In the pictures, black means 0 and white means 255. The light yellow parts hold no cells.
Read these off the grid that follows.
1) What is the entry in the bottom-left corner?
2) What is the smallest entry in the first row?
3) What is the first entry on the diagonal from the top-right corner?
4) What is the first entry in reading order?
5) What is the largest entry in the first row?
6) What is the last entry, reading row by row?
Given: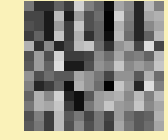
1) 89
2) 15
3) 128
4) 119
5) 209
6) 166
